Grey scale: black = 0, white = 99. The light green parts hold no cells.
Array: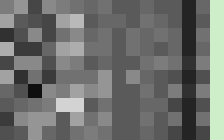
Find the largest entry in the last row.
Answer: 58
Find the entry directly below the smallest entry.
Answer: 44
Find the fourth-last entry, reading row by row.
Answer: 35
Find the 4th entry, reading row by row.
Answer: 53
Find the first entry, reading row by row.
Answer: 48
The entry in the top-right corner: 40
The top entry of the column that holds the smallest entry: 27
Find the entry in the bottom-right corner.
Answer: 27
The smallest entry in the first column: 19
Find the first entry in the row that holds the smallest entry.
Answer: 40
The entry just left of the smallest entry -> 31
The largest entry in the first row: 58
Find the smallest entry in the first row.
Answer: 14
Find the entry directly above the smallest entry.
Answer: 44
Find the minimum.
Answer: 6
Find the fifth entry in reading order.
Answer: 48
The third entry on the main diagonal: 53
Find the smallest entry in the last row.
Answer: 14
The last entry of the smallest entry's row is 48
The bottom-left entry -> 31

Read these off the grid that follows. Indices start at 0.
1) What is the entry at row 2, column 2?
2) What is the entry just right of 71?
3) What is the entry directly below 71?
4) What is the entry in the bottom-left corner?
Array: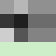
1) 51
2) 56
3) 12
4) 80
